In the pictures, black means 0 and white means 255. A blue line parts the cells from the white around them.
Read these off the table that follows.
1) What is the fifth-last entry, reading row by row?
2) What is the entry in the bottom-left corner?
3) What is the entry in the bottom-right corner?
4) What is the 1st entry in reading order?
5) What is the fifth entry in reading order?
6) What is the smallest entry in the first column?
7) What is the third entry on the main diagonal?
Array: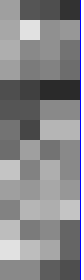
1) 101
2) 137
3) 78
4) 159
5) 167
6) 78
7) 144

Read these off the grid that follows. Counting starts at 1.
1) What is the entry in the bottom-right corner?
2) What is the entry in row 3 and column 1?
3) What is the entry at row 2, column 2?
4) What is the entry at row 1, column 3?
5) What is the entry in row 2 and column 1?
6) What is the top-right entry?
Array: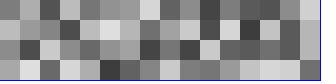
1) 112
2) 140
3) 154
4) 83
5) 188
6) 208

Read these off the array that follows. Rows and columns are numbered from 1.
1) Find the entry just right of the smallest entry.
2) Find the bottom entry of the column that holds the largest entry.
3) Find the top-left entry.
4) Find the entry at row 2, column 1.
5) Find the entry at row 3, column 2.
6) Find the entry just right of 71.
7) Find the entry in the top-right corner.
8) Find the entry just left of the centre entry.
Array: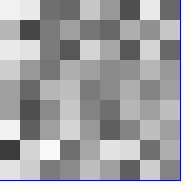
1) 212
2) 123
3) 241
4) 182
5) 226
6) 123
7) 103
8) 190

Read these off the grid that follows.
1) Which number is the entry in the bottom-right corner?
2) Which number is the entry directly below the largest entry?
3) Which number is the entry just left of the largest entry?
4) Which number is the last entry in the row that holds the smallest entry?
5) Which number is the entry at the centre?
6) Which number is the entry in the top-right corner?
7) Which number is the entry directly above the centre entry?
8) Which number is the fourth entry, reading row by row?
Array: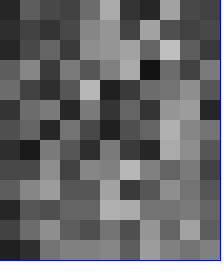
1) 128
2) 108
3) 100
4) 122
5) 32
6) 65
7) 52
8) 65

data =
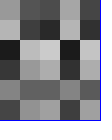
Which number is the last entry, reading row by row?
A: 160
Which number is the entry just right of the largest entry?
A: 27
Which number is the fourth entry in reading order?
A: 166
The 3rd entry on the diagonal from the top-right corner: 203
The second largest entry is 196
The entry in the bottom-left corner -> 69
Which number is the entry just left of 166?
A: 76

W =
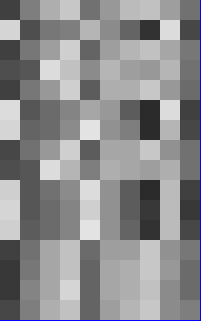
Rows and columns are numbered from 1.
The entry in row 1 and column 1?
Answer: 64
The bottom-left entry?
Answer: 71
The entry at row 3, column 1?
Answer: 64
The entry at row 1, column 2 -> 126
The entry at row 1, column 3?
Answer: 174
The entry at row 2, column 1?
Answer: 213
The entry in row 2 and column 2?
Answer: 78
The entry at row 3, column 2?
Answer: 119
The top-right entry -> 113
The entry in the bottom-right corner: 126

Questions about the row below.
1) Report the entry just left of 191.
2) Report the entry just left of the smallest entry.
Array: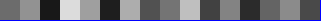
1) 116
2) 146

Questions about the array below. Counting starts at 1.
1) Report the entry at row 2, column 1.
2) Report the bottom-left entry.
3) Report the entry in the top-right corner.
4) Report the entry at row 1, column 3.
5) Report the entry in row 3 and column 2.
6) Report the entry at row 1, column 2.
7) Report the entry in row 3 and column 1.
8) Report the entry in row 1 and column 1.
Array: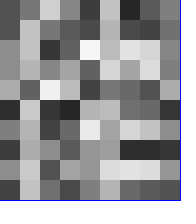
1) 82
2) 67
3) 127
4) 207
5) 194
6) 119
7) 141
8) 82
